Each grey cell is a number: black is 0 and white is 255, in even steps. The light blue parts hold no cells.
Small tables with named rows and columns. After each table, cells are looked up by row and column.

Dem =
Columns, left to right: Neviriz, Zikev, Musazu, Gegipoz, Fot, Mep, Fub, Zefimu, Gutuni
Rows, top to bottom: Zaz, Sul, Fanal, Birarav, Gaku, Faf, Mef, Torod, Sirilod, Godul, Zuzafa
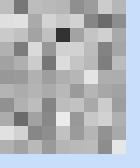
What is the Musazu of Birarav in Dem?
218
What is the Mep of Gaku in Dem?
197
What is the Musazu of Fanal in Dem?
163
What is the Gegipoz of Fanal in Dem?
192
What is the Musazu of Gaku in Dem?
204
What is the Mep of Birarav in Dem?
210
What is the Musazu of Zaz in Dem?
189

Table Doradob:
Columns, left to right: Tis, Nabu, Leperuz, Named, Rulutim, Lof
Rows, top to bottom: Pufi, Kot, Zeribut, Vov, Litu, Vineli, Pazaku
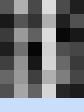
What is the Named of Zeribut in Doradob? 220
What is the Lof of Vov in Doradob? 70
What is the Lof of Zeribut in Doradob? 24
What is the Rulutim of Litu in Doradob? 105
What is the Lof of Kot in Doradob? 81
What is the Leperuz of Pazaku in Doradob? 99
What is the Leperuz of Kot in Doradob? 52
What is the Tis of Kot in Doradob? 25
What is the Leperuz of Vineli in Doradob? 63
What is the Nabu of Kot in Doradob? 85
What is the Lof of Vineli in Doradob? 70
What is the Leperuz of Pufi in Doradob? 73
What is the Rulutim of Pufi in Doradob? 75
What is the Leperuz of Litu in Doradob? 23
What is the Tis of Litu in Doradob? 64
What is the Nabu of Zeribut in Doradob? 154
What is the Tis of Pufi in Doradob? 87
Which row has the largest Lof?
Kot

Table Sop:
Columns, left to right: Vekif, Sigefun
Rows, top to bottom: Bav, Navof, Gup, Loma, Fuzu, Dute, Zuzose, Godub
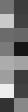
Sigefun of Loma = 22
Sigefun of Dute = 60
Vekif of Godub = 50
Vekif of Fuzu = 172
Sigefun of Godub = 136
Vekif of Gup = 107
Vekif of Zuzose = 237

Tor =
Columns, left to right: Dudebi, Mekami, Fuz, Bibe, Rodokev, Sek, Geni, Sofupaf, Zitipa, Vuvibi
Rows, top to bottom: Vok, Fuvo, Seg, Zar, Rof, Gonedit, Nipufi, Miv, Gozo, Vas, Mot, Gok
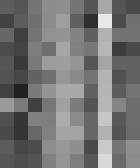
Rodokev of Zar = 165
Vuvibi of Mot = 143
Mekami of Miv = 123
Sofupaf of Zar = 183
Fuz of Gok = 84
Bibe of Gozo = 126
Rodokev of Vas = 164
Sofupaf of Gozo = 198
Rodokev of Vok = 143
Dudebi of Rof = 86
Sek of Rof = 149
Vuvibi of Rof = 97

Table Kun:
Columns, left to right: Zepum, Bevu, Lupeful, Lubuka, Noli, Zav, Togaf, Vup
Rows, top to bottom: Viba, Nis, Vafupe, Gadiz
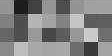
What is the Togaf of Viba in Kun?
161
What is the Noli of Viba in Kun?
78
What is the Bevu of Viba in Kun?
29
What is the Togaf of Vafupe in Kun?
202
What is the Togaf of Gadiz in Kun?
58
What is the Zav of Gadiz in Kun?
109
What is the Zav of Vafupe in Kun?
151
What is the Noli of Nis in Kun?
130
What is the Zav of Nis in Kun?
197
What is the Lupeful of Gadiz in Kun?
168
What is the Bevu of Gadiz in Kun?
189
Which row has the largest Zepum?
Viba

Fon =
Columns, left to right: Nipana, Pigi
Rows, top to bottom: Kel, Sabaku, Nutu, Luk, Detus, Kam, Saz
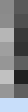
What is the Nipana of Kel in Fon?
138
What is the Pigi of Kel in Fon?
89
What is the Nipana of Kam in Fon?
193
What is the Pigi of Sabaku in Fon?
79
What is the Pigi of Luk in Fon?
51
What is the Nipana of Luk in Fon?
159
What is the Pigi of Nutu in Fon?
57
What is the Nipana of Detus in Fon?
150
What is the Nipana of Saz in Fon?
150
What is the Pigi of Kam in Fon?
33
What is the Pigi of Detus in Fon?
95
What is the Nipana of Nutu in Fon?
182
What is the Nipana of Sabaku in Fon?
140
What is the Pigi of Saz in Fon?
95
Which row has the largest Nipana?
Kam

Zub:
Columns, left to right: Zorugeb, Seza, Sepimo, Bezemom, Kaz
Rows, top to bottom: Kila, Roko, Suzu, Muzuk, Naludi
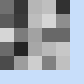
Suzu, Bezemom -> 104
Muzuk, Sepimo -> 167
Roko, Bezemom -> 213
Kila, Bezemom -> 191
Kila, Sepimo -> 182
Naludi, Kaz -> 192
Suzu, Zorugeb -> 214
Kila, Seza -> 54
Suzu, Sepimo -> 162
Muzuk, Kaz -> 199

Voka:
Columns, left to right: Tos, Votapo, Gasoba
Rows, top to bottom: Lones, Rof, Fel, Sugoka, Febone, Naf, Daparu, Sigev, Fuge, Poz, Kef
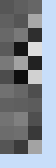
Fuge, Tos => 115
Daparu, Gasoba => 78
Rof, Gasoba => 168
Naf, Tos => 76
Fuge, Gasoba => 79
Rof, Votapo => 85
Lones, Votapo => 95
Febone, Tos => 121
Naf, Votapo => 14
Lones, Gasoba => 102
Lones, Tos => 86
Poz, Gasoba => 57
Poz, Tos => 108

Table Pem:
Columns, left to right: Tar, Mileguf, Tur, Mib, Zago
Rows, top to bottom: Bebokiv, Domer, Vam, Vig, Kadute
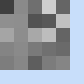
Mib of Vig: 112
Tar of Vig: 132
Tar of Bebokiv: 63
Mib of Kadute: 124
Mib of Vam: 189
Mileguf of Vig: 138
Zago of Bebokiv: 101
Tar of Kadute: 125
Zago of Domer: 193
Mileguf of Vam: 141
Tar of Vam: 165
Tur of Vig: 122
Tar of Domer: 143

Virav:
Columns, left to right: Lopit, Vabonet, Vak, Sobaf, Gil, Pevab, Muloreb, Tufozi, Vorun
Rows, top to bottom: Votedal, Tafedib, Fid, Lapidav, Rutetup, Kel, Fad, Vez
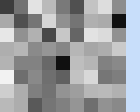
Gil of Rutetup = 16
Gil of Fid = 199
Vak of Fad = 127
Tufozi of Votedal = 221
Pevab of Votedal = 80
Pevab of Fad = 158
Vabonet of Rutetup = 130
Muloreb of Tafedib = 176
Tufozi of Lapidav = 173
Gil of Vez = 128
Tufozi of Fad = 186
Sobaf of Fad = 114
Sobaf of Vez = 117
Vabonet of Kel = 110
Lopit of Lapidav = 174
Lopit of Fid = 231
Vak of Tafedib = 117

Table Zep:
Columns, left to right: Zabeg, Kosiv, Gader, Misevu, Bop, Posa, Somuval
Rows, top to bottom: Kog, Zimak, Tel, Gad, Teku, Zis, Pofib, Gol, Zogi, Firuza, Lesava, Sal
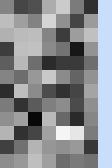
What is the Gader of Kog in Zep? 80
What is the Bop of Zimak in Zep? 144
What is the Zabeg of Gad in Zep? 61
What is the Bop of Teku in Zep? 58
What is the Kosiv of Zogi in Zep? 160
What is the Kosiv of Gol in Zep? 50
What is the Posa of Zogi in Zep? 42
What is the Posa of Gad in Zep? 23
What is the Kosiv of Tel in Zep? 187
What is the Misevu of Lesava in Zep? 150
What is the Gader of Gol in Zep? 91
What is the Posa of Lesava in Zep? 153
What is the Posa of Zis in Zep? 100
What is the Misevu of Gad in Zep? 138
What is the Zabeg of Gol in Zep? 123
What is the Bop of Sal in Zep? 108
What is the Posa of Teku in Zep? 58
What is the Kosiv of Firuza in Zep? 49

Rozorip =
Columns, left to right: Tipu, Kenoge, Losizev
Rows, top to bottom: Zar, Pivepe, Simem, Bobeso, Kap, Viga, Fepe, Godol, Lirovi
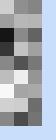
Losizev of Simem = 99
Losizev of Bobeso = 161
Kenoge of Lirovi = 75
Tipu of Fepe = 248
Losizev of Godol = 109
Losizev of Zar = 133
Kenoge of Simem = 138
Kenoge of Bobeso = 195
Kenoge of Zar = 143
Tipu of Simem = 21
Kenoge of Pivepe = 183

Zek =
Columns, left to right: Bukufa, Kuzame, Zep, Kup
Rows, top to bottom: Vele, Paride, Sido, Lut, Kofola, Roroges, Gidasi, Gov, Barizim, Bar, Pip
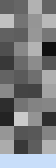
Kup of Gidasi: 163
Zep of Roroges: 111
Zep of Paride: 149
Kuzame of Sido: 94
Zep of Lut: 180
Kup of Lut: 15
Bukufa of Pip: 172
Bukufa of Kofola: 56
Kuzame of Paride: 116
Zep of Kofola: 140
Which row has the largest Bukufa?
Paride

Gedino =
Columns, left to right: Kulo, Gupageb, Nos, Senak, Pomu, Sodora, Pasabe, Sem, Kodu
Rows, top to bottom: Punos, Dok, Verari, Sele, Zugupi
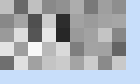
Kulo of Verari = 154
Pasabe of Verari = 162
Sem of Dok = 163
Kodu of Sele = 100
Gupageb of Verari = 221
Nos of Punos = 192
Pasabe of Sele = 163
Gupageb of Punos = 105
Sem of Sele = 162
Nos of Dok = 79
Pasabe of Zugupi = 204
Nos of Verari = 85
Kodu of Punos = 142
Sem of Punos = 159
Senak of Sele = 185
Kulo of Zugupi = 111
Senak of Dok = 204
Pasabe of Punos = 121

